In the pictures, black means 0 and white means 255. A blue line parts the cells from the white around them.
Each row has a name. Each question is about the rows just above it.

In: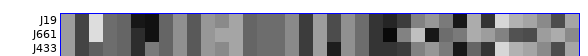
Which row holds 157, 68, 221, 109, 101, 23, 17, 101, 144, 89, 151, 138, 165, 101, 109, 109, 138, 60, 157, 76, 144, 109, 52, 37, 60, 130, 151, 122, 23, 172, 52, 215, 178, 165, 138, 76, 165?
J19
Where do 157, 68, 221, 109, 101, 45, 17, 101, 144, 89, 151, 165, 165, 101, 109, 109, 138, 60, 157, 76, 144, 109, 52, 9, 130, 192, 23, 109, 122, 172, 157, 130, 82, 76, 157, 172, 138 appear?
J661
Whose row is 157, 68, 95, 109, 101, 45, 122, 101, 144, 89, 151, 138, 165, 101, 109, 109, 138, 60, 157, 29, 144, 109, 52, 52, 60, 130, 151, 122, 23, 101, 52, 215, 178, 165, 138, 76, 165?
J433

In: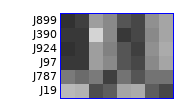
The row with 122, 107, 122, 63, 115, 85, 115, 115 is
J787
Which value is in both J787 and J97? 85
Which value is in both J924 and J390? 56

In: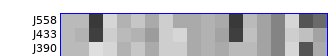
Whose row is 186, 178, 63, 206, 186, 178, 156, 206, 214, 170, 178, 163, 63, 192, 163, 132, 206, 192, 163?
J433
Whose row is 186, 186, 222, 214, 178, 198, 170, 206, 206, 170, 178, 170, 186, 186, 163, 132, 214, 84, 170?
J390
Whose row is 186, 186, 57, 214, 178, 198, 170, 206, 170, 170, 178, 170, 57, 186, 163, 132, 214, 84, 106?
J558

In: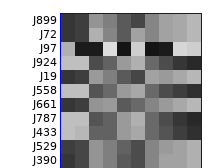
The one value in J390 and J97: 176
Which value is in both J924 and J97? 176
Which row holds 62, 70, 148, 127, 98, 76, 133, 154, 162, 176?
J529
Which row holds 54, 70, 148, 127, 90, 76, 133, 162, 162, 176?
J390

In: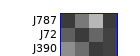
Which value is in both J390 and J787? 59
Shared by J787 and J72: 59
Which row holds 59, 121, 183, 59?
J787
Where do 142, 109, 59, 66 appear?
J390
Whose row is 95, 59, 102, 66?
J72

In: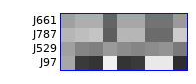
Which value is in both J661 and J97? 167
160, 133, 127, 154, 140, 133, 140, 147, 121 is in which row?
J529

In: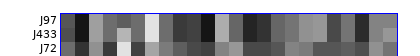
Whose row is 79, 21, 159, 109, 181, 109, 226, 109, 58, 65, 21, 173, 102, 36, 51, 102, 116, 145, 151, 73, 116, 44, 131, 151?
J433
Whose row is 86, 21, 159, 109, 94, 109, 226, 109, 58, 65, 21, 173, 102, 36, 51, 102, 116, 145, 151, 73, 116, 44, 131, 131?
J97

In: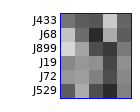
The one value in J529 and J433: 93
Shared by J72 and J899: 78

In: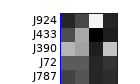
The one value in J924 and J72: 38
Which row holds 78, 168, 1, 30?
J433
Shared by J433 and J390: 30
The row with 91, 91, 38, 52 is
J72
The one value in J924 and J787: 38

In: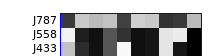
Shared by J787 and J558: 50
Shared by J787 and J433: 194
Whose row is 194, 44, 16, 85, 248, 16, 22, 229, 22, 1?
J433
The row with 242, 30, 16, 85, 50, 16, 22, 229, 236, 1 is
J558

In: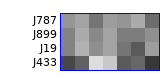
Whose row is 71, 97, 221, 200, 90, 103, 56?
J433
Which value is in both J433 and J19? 90

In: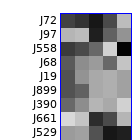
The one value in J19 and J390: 169
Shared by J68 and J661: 196
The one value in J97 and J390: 181
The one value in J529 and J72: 23
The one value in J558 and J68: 104
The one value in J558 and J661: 74
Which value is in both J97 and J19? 147

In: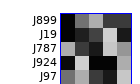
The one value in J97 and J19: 25
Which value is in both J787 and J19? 25
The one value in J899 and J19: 4
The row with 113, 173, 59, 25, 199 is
J97

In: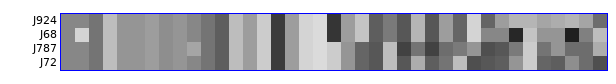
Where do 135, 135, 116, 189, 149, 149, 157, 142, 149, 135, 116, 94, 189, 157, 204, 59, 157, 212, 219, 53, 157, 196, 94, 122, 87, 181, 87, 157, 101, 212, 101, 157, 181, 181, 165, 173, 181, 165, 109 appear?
J924
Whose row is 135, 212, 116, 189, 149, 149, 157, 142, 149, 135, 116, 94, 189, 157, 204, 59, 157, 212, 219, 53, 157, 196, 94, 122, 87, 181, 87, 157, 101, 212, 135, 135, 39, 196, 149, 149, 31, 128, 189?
J68

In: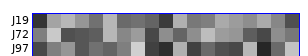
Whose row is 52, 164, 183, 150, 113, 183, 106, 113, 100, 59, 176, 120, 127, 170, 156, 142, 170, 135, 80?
J19
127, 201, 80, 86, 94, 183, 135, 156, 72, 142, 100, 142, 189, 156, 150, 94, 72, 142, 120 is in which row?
J72

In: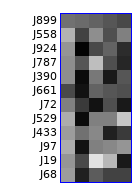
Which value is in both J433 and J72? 58
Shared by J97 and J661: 18
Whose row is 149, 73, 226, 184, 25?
J19
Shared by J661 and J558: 79
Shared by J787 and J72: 79
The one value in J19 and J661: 73
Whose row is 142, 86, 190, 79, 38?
J787

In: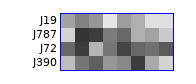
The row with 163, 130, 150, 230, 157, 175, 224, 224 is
J19
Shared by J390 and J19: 150
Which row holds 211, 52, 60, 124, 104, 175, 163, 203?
J787

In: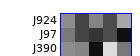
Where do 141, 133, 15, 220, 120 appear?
J390
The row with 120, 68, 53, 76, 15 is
J97

